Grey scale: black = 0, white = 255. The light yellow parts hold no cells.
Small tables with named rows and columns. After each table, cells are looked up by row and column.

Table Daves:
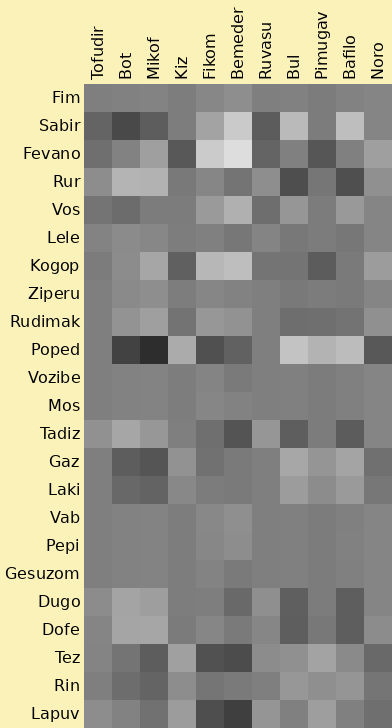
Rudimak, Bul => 110
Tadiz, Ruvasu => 150
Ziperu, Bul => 121
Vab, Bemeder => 143
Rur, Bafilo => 79
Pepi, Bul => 128
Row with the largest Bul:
Poped

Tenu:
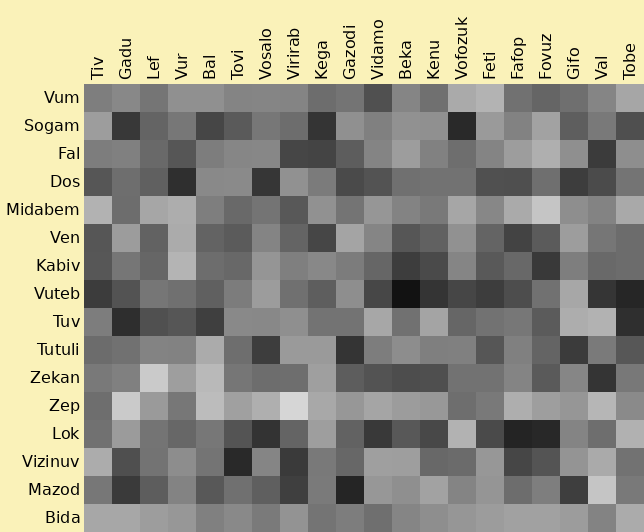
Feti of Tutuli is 86
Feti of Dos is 80
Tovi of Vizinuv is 41
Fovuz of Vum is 101
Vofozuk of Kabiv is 133
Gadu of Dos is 110
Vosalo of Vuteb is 156
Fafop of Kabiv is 104
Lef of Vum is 117
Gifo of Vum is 111
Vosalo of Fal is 135
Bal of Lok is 119
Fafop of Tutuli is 128
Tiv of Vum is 126

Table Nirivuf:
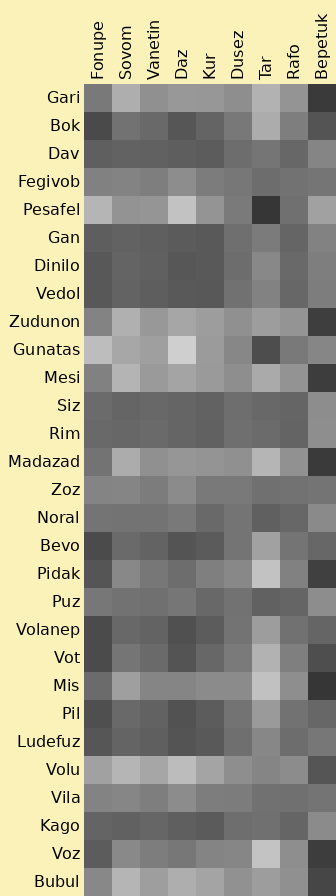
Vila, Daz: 140
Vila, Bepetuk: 116
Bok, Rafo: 126
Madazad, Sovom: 172
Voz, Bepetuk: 61
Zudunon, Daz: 166

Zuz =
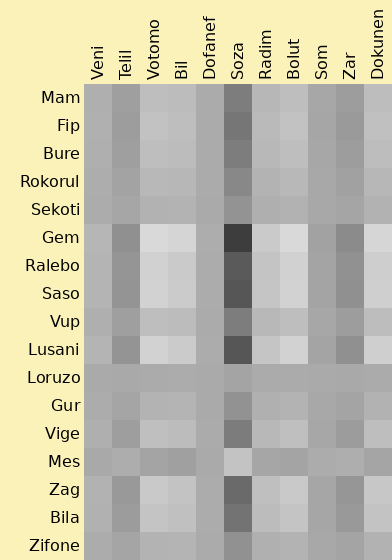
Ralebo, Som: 164
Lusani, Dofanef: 172
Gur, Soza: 146
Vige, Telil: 158
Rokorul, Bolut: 184
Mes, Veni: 169
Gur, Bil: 180

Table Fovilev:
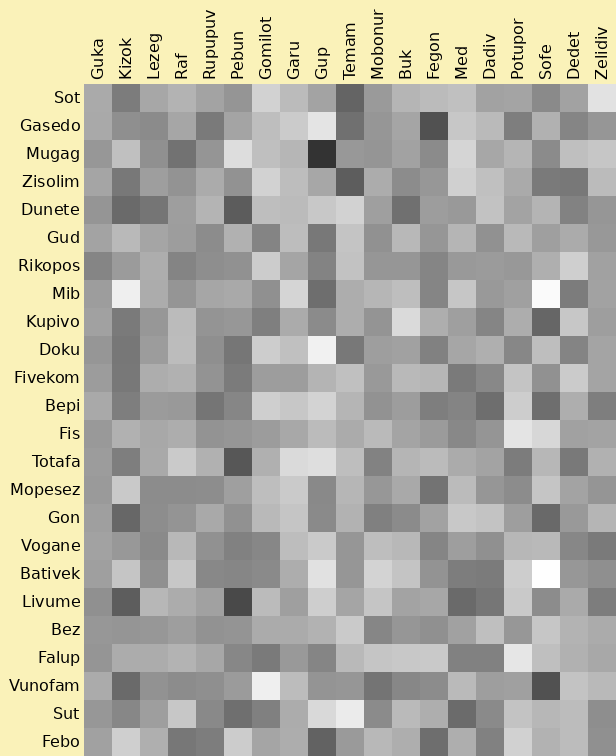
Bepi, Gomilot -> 207
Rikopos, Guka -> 133
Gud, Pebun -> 177
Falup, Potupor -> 230
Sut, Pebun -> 111
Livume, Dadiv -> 118
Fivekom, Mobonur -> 153
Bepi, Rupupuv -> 117
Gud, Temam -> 196
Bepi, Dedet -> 174
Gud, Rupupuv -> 140
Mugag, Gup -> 51
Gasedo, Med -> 199
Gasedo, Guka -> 169
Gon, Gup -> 138

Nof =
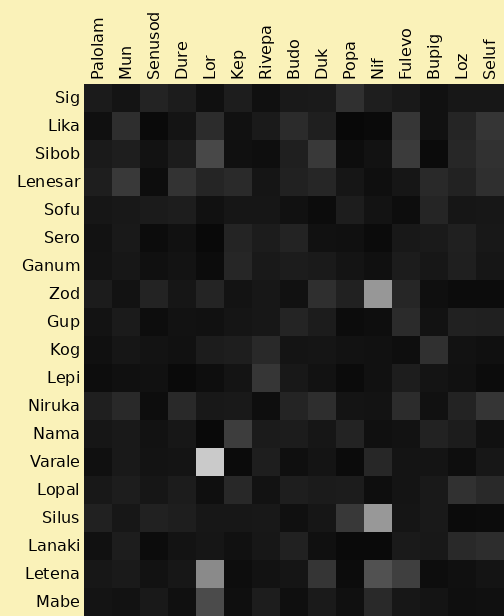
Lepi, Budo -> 24
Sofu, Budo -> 17
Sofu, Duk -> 12
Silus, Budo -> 16
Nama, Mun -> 25
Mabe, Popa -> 16
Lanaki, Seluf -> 45
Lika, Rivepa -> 26
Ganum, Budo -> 28
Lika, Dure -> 20
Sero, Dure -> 17
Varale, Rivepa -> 30
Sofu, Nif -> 19
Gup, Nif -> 14
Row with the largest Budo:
Lika

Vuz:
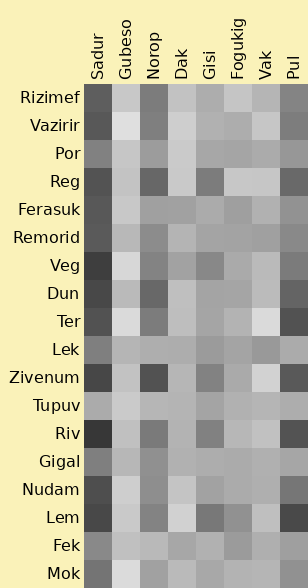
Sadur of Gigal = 127
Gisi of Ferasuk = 171
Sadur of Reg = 83
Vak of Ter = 218
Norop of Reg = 103
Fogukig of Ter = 179
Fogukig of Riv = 183
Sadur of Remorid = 90
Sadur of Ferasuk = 88
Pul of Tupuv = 173
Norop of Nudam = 142
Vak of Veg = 186
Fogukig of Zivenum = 170
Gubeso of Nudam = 206
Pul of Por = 151
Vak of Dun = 187
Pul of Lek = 171
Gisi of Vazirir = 177
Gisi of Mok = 168
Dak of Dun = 191

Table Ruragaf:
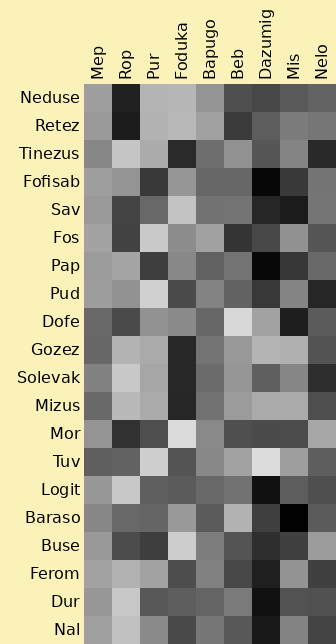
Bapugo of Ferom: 129
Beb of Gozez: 153
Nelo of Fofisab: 116
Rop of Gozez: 179
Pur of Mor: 78
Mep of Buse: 153
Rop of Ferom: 177
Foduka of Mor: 219
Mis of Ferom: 147
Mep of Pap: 155
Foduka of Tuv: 84
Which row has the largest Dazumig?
Tuv

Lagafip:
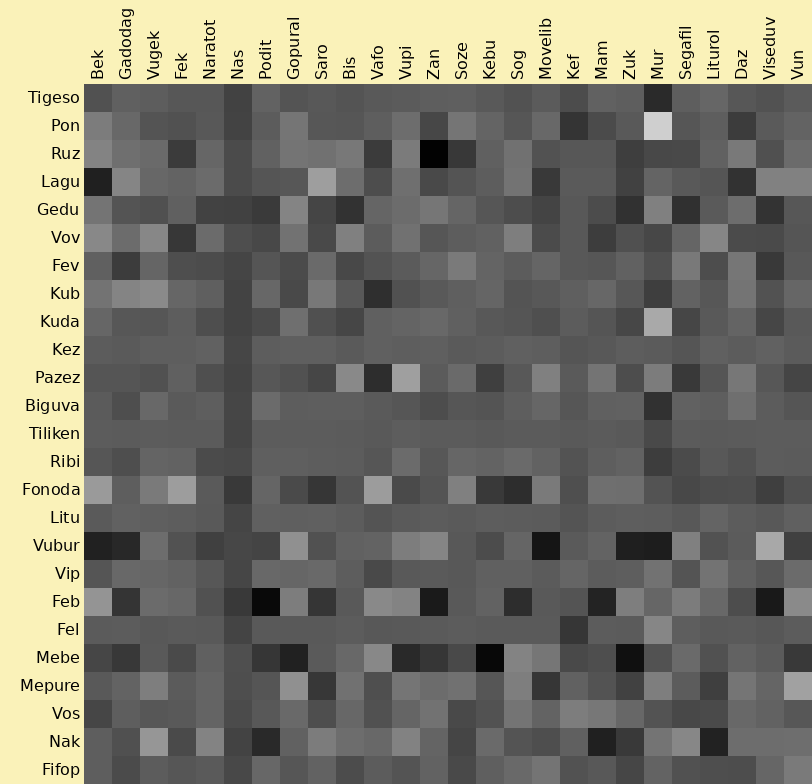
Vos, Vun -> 87
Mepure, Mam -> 83
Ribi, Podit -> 95
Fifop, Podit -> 103
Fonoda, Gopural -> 74
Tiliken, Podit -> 92
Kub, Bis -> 88
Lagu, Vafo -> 77
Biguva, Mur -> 49
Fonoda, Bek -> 154
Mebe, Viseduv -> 91

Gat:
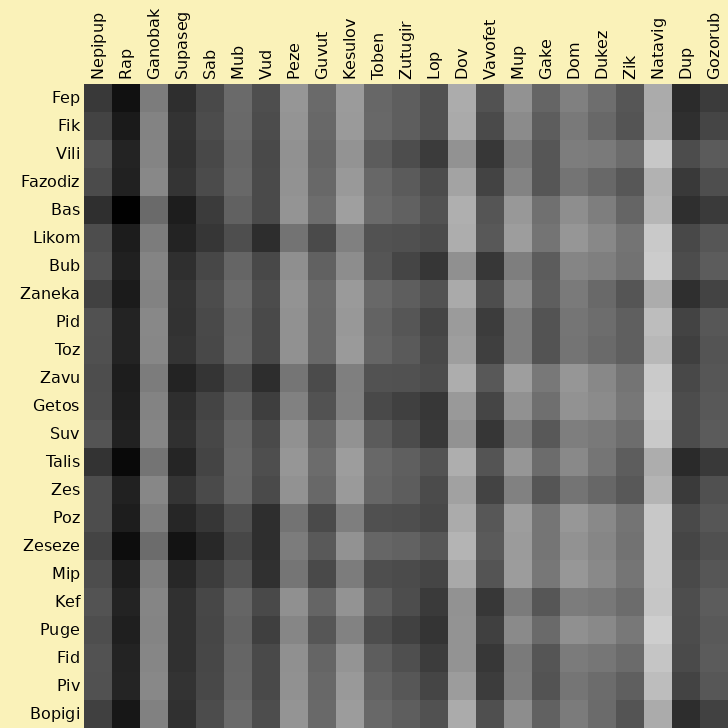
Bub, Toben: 85
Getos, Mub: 95
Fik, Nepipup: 67
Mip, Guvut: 73
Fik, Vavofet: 74
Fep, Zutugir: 94
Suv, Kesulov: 146
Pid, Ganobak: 136
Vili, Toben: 92
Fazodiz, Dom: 116
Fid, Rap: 35
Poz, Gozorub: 86
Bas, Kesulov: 159
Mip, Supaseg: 39

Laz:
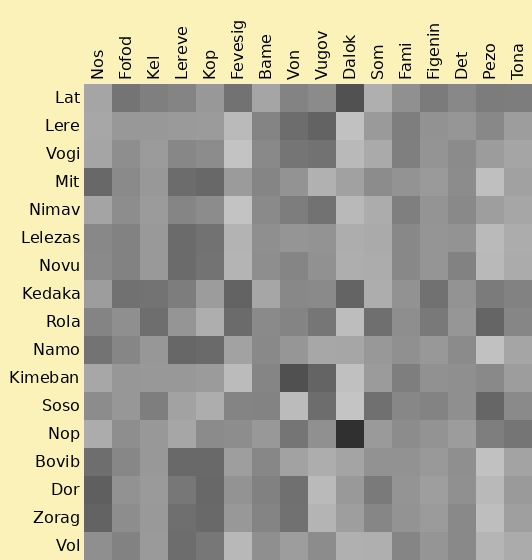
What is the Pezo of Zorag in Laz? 190
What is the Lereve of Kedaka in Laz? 125
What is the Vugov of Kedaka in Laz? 138
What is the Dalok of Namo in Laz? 166
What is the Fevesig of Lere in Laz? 186
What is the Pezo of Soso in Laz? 102
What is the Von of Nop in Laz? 117
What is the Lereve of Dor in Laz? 119
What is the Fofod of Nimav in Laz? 141
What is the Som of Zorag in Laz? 134
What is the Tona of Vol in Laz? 171
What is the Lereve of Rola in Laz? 149
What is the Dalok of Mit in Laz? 161
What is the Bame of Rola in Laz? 138

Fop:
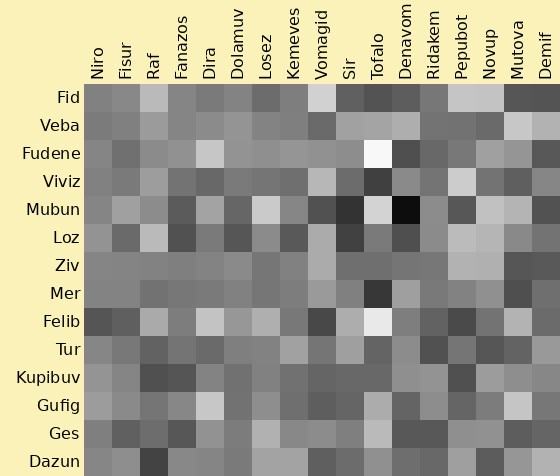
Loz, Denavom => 79
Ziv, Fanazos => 127
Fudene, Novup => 160
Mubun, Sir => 51
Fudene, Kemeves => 149
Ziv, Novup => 176
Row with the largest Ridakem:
Kupibuv

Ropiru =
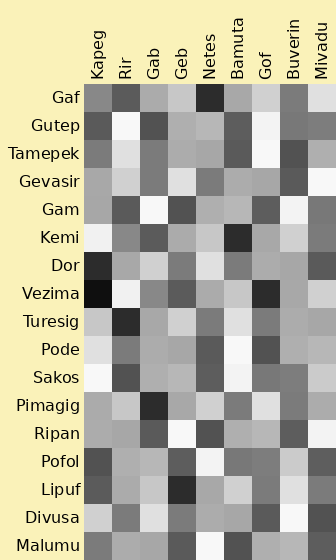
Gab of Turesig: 168
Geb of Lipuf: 44
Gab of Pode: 172
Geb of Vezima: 91
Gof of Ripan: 183
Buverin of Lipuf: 224
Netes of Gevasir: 123
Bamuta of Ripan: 175
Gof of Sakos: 120
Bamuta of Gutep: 93
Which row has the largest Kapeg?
Sakos

